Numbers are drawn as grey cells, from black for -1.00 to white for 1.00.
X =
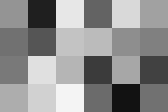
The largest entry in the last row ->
0.91
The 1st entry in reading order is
0.16
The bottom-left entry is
0.36
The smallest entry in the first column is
-0.11
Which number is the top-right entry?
0.26
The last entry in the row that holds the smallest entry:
-0.11
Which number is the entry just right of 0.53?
0.47

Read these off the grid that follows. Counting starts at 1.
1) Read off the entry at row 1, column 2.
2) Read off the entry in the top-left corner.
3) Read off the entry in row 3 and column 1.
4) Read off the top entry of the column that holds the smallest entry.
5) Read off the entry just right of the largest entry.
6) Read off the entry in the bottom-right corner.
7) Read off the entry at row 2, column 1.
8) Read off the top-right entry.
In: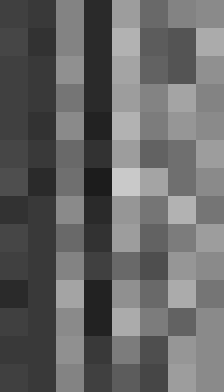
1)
-0.55
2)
-0.50
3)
-0.50
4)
-0.67
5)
0.29
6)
0.08
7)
-0.45
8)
0.08

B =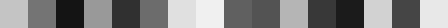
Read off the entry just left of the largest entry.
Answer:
0.76
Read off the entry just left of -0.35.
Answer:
-0.25
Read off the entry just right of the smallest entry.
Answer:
0.20

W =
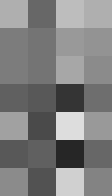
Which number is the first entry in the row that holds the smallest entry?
-0.31
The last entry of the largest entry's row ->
0.20
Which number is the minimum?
-0.70
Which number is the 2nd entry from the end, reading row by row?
0.63
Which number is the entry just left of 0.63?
-0.36
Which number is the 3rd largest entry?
0.48
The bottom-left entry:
0.09
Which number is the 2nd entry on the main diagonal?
-0.09

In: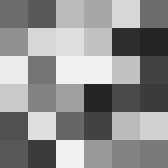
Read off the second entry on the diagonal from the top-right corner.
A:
-0.65
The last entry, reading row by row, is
-0.04
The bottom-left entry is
-0.31
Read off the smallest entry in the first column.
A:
-0.37
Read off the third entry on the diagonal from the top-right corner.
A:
0.89
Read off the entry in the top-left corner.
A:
-0.15
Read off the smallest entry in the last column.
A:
-0.71
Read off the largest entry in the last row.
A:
0.89
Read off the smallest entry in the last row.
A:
-0.54
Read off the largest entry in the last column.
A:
0.64
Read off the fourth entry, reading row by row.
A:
0.31

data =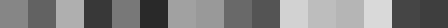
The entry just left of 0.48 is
0.65
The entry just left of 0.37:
-0.23

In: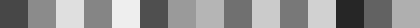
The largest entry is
0.87
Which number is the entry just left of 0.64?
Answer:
-0.06

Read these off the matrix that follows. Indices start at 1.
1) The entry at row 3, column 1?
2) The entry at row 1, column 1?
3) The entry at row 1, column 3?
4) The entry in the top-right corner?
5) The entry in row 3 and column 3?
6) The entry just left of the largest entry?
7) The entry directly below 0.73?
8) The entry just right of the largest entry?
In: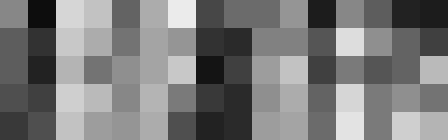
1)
-0.27
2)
0.06
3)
0.68
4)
-0.78
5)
0.41
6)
0.35
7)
-0.04
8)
-0.44

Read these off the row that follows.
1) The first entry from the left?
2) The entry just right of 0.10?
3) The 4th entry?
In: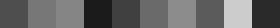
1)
-0.39
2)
-0.29
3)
-0.79

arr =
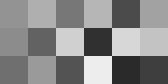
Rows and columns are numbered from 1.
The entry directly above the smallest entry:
0.69
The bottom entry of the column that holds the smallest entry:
-0.67
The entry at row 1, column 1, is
0.15
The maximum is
0.86
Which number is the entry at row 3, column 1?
-0.13

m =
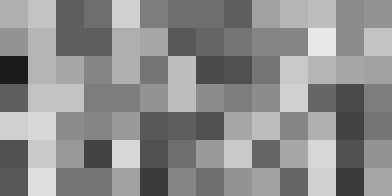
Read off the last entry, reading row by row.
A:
0.31
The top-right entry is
0.15
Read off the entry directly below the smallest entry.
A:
-0.26
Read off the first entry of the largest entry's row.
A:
0.15
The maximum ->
0.81
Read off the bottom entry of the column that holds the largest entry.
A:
0.63
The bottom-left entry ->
-0.31
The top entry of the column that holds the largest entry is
0.48
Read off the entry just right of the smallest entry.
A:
0.42
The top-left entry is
0.37
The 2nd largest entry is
0.75
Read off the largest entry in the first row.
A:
0.63
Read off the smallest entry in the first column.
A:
-0.79
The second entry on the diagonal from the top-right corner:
0.10
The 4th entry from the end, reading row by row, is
-0.20
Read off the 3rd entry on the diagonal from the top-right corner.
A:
0.42
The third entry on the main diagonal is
0.31
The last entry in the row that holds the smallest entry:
0.26
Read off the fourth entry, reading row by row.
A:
-0.14
